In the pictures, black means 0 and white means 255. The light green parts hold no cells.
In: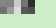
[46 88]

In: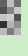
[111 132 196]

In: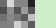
[ 34 156 120 131]

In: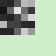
[175 110  68  67  37]

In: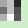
[ 36 195 178]

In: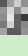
[145 142 232 122]

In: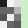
[224 103  83]

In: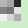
[ 40 117 240]
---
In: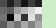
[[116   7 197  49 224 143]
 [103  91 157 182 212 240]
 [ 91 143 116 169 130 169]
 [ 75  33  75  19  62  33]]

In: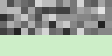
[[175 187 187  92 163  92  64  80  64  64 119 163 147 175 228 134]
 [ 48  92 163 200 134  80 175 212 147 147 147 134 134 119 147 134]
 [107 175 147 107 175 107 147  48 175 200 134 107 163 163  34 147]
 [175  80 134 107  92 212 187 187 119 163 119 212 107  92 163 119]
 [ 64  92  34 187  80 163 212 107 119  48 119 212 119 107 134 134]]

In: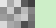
[[230 170 216  92  64]
 [157 145 186 202 120]
 [216 170 157  78 106]
 [145 202 120 186 133]]

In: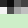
[[243  78 166 191]
 [ 38  11  94  66]]

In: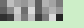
[[ 94 138 204 110 217  94 151 178 151]
 [ 48  64 191 123 191  64 123 217  36]
 [110 191 163 151 178  94 178 163 123]]

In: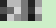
[[ 82 106 213 120  51 201]
 [ 37 185 185 120  37 158]
 [ 37 201 146 120  22 134]]

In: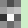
[[158 183 196]
 [144 106 144]
 [132  78 120]
 [ 48 249  93]]
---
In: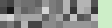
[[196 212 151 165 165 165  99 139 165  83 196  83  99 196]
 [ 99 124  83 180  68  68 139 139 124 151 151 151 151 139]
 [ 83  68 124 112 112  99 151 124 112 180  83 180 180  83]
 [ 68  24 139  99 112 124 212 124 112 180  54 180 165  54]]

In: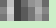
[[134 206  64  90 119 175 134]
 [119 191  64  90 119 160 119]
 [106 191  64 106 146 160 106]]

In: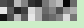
[[230  92  35  63 218 173 106 131  77 146 173]
 [ 77  63 186 131  49  35 118 161 186   7 106]
 [ 19  77 186  92 230 173  92 106 131 218 118]]

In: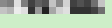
[[195 181 236 223  50 153  34 166 210 223  50  50  50  65 111]
 [137 125 223 125  65  96  81 195 137 210  65  81  65 111 195]]

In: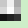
[[215 252 186]
 [200 240 170]
 [ 20  35  50]]

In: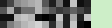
[[ 86 169  57 112 112 182 125  86  57  70  98  70  45]
 [ 45 125 155 182 196 211 169  45 169  31 196  15   1]
 [ 31  70 139 155 169 182  86  31 112  15 196  15  31]
 [ 15  15 182 196 182  15   1  15 196  31 169  31 196]]
